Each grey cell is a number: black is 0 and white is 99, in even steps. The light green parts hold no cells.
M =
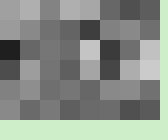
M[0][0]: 62
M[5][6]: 31
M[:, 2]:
[51, 44, 46, 45, 43, 47]
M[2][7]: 75
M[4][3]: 46
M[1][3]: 39
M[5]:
[53, 41, 47, 37, 41, 42, 31, 35]
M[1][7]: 43
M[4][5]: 53
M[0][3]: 68
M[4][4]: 40
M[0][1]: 68
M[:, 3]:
[68, 39, 42, 37, 46, 37]

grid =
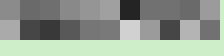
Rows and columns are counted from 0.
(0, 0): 54
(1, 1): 27
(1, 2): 22
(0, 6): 14
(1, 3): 34
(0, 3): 53
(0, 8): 44
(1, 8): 27

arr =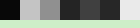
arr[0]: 3
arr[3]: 14
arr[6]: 91

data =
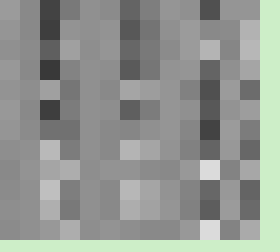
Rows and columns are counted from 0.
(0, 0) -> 60
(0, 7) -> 49
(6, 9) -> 52
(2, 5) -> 58
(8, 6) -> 57
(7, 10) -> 39
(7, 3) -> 48
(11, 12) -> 66
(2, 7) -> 47
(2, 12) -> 71
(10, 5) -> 53
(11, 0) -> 54
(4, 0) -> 57
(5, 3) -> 48
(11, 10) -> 85
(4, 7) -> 61
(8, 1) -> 57
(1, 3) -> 57
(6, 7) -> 56
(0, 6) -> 39
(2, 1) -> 54
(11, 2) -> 59
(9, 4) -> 56
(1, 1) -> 53
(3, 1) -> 53
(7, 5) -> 53
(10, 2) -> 68
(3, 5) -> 55
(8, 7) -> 54
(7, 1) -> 56
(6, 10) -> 26
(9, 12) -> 39
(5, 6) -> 37
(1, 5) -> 57
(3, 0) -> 59
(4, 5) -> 53
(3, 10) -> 39

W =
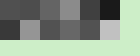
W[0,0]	31
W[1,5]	75
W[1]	[22, 58, 32, 40, 32, 75]
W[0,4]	25

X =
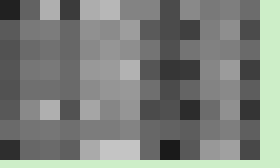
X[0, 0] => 13
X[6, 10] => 46
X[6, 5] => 48
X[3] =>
[33, 46, 47, 41, 59, 60, 69, 33, 21, 22, 52, 60, 24]
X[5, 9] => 17
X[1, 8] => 29
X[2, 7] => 45
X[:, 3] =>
[23, 40, 40, 41, 41, 32, 43, 37]
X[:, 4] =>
[67, 56, 53, 59, 54, 64, 48, 66]
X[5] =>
[34, 53, 68, 32, 64, 52, 58, 29, 31, 17, 42, 56, 20]
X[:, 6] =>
[51, 61, 55, 69, 59, 58, 51, 76]
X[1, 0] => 35
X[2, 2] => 44
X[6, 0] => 41
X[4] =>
[32, 43, 43, 41, 54, 58, 59, 43, 29, 39, 51, 53, 36]
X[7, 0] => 18
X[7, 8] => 10
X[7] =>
[18, 40, 41, 37, 66, 76, 76, 40, 10, 34, 59, 62, 28]
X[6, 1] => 45
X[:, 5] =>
[71, 54, 58, 60, 58, 52, 48, 76]
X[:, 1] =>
[38, 47, 41, 46, 43, 53, 45, 40]
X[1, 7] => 35

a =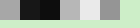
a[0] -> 65
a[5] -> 58
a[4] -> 91

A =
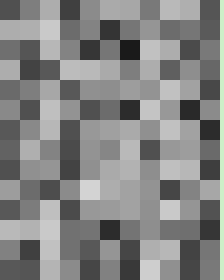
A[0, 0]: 31
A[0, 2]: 67
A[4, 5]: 55
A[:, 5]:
[66, 20, 46, 66, 55, 42, 62, 52, 66, 67, 60, 17, 58, 50]
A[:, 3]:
[25, 42, 51, 73, 34, 57, 31, 29, 26, 54, 29, 44, 44, 54]
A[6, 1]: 53
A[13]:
[34, 33, 70, 54, 27, 50, 22, 80, 56, 27, 47]
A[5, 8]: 59
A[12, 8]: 71
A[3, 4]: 72
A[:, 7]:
[47, 58, 75, 67, 57, 76, 56, 31, 55, 57, 56, 55, 68, 80]
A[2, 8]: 67
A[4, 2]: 65
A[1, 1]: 68
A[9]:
[61, 42, 30, 54, 82, 67, 63, 57, 27, 51, 65]
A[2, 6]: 10
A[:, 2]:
[67, 78, 71, 34, 65, 74, 71, 51, 58, 30, 74, 78, 75, 70]
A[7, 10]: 41
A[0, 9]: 68
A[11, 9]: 43
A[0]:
[31, 49, 67, 25, 54, 66, 65, 47, 72, 68, 33]
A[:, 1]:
[49, 68, 33, 26, 49, 31, 53, 68, 56, 42, 48, 69, 25, 33]
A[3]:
[67, 26, 34, 73, 72, 66, 49, 67, 37, 55, 40]
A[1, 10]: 35
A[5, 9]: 16
